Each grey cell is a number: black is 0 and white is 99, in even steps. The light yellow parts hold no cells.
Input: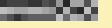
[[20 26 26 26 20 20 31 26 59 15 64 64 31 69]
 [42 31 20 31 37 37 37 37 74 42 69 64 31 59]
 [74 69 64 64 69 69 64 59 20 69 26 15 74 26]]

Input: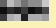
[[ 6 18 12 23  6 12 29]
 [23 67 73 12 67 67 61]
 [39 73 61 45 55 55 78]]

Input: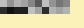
[[17  7 12 12 74 63 17 69 63 69]
 [74 57 69 63 52 34 74 57 46 52]]

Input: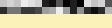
[[17 45 45 22 22 28 61 66 92 61 12 56 17  6 17 71]
 [76 82 76 92 87 82 12  6 33  1 12  1 87 76 82 33]]

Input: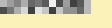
[[30 46 67 83 25 88 77 25 77 56 56 40 72]
 [72 61 51 67 40 46 35 93 30 61 25 35 72]]

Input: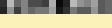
[[14 57 24 51 40 46 46 62  9 19 46 35 35 57 35 40]
 [19 72 40 51 29 29 24 67  4 14 72 57 51 62 35 40]]
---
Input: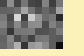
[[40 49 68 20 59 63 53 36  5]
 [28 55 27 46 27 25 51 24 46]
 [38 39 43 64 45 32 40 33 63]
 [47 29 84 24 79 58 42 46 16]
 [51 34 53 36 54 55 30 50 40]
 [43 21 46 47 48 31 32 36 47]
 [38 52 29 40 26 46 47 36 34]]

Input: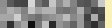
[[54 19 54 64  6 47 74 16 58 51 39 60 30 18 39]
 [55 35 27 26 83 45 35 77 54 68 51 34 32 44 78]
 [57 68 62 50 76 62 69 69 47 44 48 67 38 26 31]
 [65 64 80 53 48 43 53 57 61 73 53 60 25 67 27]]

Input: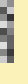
[[79 38]
 [74 55]
 [34 78]
 [55 21]
 [85 61]
 [30 50]
 [48 38]
 [86 39]
 [52 23]]

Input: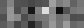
[[36 45 28 35 14 30 45 59 45 60 40 44]
 [37 51 32 31 28 31 33 62 48 53 38 46]
 [39 58 30 41  9 50 86 52  6 32 46 48]
 [31 59 53 30 39 46 47 55 44 48 30 31]]

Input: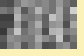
[[30 50 57 34 46 58 30 33 51 56 39]
 [32 30 47 59 55 49 53 45 59 46 37]
 [47 41 63 35 49 70 52 45 65 41 80]
 [24 24 70 48 46 53 38 75 64 39 50]
 [28 28 60 34 51 67 39 57 60 31 64]
 [22 48 76 44 52 57 30 69 72 48 53]
 [35 56 52 48 47 66 54 46 76 33 46]]

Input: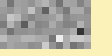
[[57 64 61 61 55 57 79 57 47 67 45 52 63]
 [64 46 62 61 57 65 70 60 45 64 63 51 61]
 [60 57 64 61 75 57 38 67 57 47 66 66 54]
 [57 77 72 58 52 58 59 61 68 53 58 59 58]
 [48 70 57 36 64 52 54 66 57 51 52 69 58]
 [60 45 56 56 58 55 59 59 58 59 67 20 53]
 [73 64 64 70 70 66 65 46 92 67 78 78 73]]

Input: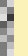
[[49 85]
 [48 82]
 [78 49]
 [86 22]
 [37 64]
 [53 76]
 [74 54]
 [48 73]]
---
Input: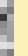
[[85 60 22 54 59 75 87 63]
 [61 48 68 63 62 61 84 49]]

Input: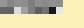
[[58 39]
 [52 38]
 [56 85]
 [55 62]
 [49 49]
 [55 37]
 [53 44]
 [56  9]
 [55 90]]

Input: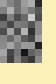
[[62 49 24 43 30 52 54 64 56]
 [51 68 49 28 64 41 64 27 24]
 [43 44 30 49 30 56 49 45 50]
 [61 57 41 46 70 36 60  8 31]
 [67 47 79 33 19 27 59 38 22]
 [16 34 30 53 54 62 13 46 54]]

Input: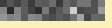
[[24 52 58]
 [33 16 50]
 [26 50 53]
 [34 36 35]
 [23 26 53]
 [36 18 50]
 [34 47 33]
 [42 25 30]
 [23 34 36]
 [40 42 32]
 [34 80 44]
 [45 28 63]
 [45 31 27]
 [31 32 40]
 [48 59 39]]

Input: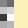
[[52 77 22 67]
 [42 83 97 71]]

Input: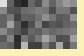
[[87 53 38 38 53 34 42]
 [38 33 47 62 40 51 38]
 [19 32 26 35 34 17 19]
 [14 42 38 18 26 46 71]
 [40 44 37 31 40 35 25]
 [31 48 44 50 37 46 24]
 [54 46 56 26 46 64 49]
 [39 30 45 34 40 50 32]
 [51 46 35 32 43 30 65]
 [60 46 37 39 46 32 28]
 [55 32 55 42 48 62 46]]

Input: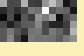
[[66 16  4 28 35 34]
 [28 28 29 12 47 52]
 [29 19  5 25 33 27]
 [69 27 34 35 23  8]
 [24 47 23 37 45 47]
 [23 44 58 52 46 44]
 [58 97 48 28 29 46]
 [74 33 62 14 47 44]
 [54 42  6 14 39 36]
 [ 8 38 31 24 27 47]
 [23  9 41 60 70 55]]

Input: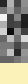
[[15 46 94 68 81 40 47 49 39]
 [69 62 24 25  5 74 47 75 39]
 [27 39 51 27 54 43 28 16 46]
 [55 51 13 12 25 84 44 58 54]]

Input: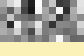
[[67 56 46 64 67 55]
 [82 37 77 16 60 56]
 [92 70 47 93 82 49]
 [33 26 43 55 49 59]
 [12  9 37 61 29 43]
 [97 95 48 89 78 53]
 [52 65 62 48 48 45]
 [77 44 71 20 53 63]
 [22 95 22 53 48 95]
 [26 18 41 52 41 58]
 [52 67 64 49 46 40]
 [88 86 54 82 71 41]]
